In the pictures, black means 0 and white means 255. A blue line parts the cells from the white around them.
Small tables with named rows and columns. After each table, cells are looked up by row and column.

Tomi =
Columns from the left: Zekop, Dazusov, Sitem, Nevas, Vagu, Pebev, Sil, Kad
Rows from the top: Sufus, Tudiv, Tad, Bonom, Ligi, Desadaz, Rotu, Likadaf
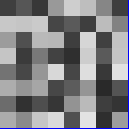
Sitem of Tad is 185
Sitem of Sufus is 56
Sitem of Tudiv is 202
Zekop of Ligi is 115
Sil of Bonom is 90
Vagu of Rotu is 147
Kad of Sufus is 62
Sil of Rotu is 62
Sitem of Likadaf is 198
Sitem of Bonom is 121
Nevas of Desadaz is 71
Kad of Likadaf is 157
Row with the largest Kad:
Ligi

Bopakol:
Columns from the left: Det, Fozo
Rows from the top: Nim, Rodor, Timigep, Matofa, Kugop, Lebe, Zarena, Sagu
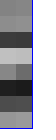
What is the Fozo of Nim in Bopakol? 134
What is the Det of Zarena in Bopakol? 76
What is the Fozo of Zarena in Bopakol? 78
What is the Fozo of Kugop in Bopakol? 108
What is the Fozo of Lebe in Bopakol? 27
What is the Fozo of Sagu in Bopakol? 154
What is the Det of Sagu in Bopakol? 150

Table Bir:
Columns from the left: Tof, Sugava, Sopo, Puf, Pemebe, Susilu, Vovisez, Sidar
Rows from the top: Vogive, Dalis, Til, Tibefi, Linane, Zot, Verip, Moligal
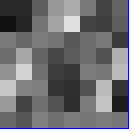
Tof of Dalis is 17
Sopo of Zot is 127
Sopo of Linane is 110
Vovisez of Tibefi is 82
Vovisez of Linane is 119
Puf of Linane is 61
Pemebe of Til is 88
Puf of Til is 116
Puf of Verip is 83
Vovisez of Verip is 196
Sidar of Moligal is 117
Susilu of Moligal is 118
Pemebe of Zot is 47
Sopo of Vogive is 94
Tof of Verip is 153
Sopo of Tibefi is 99

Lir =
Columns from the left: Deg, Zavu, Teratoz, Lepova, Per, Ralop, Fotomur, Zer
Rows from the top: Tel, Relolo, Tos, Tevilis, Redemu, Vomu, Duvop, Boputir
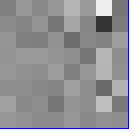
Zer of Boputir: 140
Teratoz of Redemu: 140
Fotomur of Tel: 238
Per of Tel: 180
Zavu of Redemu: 144
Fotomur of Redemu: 181
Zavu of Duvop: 137
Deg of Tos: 149
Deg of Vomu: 142
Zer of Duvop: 121
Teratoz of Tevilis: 153

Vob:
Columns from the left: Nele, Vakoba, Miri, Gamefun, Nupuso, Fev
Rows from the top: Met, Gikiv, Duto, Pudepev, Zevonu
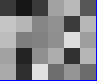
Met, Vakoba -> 22
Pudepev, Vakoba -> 35
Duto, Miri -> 130
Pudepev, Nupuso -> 49
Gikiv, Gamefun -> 145
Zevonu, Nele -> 170
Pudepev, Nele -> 162
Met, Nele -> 57
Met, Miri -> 58
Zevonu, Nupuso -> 149
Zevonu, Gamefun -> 110
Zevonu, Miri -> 225
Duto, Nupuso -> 221
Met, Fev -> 87
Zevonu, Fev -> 108
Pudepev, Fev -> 182
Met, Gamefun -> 162
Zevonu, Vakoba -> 47
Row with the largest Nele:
Gikiv

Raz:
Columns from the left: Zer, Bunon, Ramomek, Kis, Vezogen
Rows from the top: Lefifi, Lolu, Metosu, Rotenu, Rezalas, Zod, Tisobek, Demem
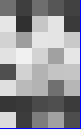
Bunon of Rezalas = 210
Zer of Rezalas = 79
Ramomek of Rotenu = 211
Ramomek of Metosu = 229
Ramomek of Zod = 179
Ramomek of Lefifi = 110
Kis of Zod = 112
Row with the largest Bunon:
Rotenu

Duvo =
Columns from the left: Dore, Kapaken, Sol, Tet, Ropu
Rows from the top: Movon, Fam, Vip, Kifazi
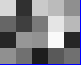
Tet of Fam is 229
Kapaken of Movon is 48
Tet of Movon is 187
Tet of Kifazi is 89
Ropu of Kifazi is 112
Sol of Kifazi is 29
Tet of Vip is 250
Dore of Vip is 38
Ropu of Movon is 143
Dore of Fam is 102
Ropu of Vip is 38
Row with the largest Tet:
Vip

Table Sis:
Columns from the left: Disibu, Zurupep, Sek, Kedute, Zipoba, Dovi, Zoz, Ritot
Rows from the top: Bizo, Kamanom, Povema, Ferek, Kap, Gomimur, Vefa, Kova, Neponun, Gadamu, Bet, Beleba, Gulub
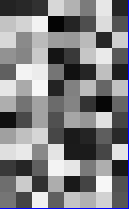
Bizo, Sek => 49
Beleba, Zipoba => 25
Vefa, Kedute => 107
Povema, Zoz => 38
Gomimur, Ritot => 194
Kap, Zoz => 191
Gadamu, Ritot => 228
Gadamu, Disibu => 223
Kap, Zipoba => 17
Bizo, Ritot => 37
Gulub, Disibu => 117
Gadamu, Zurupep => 233
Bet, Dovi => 122
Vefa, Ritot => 102
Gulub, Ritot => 86
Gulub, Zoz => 210
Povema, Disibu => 216
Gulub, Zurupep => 68
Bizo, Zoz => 231
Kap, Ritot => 29
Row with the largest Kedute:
Bet

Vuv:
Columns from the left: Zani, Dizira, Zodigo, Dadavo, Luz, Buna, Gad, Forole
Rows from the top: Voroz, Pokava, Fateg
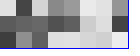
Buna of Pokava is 205
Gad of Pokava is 222
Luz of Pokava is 95
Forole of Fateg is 237
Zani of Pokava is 91
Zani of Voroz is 225
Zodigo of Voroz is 212
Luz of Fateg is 225
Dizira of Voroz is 69
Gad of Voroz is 226
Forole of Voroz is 149
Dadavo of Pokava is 81
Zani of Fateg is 62
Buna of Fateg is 214
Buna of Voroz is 234
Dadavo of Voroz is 137
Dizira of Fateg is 143
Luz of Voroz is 154
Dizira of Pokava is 99
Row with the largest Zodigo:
Voroz

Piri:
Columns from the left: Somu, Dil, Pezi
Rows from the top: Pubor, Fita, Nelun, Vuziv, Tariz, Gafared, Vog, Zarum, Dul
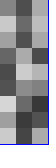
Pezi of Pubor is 171
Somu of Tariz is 75
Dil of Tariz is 204
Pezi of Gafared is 129
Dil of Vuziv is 171
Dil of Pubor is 78
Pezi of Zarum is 82
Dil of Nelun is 80
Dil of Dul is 69
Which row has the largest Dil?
Tariz

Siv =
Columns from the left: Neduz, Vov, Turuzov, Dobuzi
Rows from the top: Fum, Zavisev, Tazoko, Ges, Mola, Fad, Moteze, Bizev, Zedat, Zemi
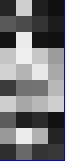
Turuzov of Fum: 31
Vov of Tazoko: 235
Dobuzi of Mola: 169
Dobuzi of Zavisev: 28
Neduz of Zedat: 153
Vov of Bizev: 31
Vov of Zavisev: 75
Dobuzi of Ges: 156

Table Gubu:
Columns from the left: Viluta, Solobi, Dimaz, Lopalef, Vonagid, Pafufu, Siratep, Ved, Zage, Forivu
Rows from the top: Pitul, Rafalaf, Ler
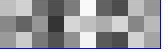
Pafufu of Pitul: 249
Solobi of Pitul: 209
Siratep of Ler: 90
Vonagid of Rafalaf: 214
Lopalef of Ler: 82
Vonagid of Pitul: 124
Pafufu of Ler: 243
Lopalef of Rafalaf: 52
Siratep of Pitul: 98
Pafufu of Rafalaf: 191
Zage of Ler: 210
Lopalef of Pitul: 79
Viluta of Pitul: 191
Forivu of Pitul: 149
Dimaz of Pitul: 113
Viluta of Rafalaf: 136
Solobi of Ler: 203

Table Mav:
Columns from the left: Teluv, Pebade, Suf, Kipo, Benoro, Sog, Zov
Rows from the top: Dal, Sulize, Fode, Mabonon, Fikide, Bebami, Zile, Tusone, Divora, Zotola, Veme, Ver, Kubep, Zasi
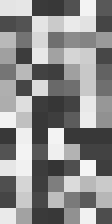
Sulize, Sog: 226
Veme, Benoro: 79
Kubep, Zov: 184
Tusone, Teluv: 239
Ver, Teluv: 79
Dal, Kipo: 54
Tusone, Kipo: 62
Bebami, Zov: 110
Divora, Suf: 57
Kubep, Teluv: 69
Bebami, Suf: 219
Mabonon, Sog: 205
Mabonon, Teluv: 160
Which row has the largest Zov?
Ver

